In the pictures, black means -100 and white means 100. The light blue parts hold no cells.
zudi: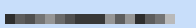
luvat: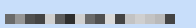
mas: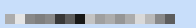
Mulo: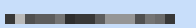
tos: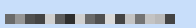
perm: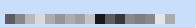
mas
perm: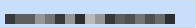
zudi
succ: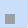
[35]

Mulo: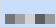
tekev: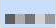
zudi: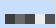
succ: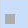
[-8]
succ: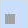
[64]
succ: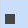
[84]
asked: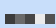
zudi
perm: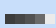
zudi
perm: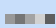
Mulo
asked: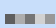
tekev

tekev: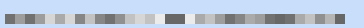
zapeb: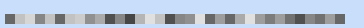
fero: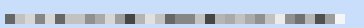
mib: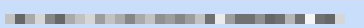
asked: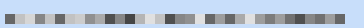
zapeb
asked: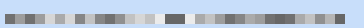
tekev
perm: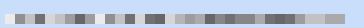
tekev
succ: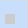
[13]
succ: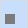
[23]
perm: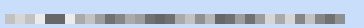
tekev

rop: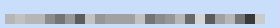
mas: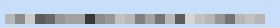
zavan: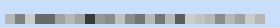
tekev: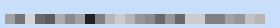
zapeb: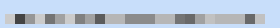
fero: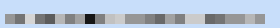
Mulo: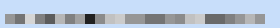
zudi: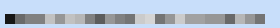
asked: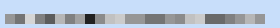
Mulo
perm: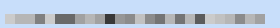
zavan
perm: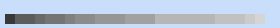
mas
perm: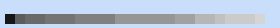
fero
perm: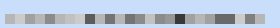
zavan
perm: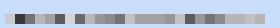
rop
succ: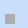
[9]

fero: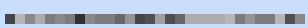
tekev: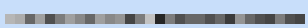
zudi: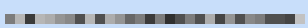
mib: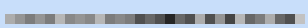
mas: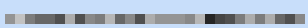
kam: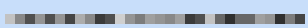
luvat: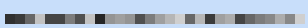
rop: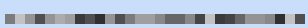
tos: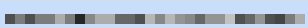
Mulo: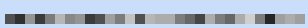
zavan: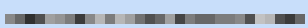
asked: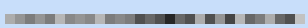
mib
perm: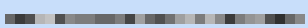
zavan
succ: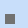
[-37]
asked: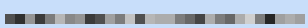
Mulo
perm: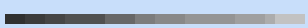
rop
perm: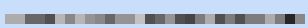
tos
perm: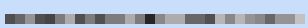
tos

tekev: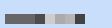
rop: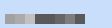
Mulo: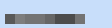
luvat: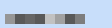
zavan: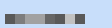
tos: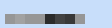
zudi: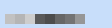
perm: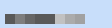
rop
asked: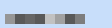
luvat
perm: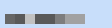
zavan

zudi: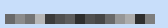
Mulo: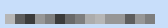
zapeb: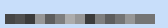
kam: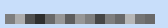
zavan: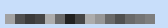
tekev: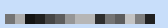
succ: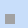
[-37]
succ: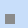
[-9]

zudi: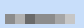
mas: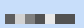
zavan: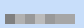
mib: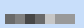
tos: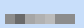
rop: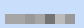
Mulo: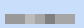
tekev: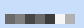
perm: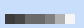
tekev
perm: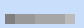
Mulo
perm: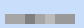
Mulo
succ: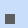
[65]
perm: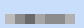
tos

